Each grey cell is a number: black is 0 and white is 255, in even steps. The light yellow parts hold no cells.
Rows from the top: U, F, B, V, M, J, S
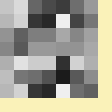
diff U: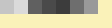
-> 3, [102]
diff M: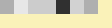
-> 2, [225]
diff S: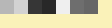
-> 7, [96]
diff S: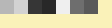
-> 7, [96]
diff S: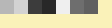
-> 3, [54]

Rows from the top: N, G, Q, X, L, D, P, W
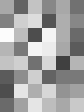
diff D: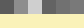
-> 5, [121]
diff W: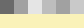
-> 5, [168]

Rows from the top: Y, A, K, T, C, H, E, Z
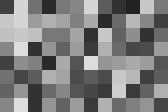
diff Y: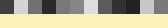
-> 7, [213]
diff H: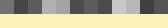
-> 12, [92]
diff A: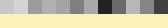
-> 8, [42]
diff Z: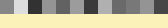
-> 10, [128]
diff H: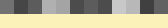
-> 12, [92]

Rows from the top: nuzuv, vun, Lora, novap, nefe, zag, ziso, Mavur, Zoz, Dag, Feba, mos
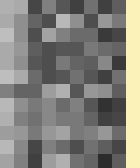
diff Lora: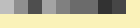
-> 8, [58]
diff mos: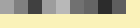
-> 5, [176]
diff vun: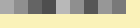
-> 7, [78]
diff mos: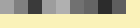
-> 3, [64]

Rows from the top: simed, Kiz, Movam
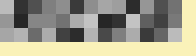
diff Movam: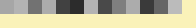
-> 3, [107]
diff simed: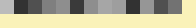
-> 10, [44]
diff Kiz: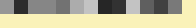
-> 2, [38]
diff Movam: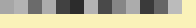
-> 9, [127]
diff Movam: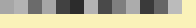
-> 4, [172]

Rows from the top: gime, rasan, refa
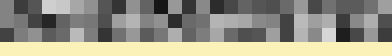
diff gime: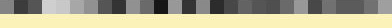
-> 11, [99]
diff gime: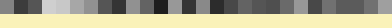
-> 12, [22]
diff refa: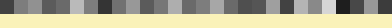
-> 14, [99]
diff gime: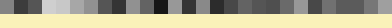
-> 27, [113]

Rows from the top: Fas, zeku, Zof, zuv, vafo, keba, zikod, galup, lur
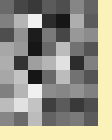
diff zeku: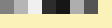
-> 7, [91]
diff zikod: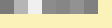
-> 1, [128]
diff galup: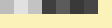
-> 7, [78]
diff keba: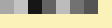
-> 4, [106]
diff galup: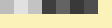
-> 5, [91]
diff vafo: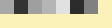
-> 1, [174]
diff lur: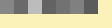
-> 6, [122]

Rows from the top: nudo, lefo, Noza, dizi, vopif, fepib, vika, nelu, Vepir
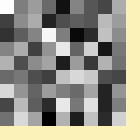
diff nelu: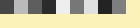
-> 5, [232]
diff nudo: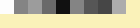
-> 2, [126]
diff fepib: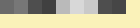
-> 5, [193]
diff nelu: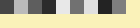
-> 6, [119]
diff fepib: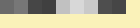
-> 3, [78]
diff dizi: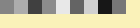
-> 4, [148]

